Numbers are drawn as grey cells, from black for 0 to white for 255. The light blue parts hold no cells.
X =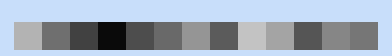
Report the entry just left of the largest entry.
91
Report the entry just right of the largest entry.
164

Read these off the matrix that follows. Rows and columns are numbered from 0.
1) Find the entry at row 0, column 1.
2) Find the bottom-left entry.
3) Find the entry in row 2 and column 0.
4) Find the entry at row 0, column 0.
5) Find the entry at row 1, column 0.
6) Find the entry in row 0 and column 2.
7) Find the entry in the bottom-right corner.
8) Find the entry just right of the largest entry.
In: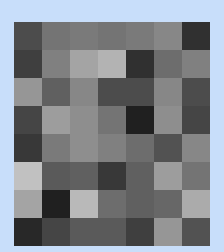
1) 116
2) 40
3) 150
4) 76
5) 63
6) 122
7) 82
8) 90

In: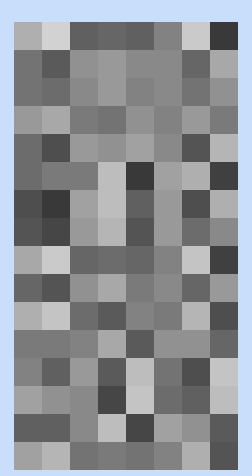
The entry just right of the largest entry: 96
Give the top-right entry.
57
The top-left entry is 175
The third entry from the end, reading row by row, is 130
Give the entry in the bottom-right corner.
84
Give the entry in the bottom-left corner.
161
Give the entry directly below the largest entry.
90
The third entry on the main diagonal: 137
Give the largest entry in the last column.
196
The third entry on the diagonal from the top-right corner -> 137
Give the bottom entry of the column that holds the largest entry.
181
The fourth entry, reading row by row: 102
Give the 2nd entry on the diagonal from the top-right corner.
102

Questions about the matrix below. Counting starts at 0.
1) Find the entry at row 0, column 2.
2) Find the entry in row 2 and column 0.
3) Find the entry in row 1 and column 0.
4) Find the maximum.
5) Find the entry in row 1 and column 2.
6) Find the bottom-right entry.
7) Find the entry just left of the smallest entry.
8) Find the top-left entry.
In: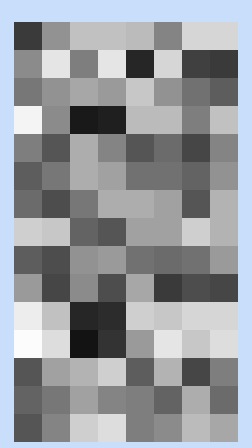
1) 193
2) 119
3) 139
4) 252
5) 126
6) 167
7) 221
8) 58
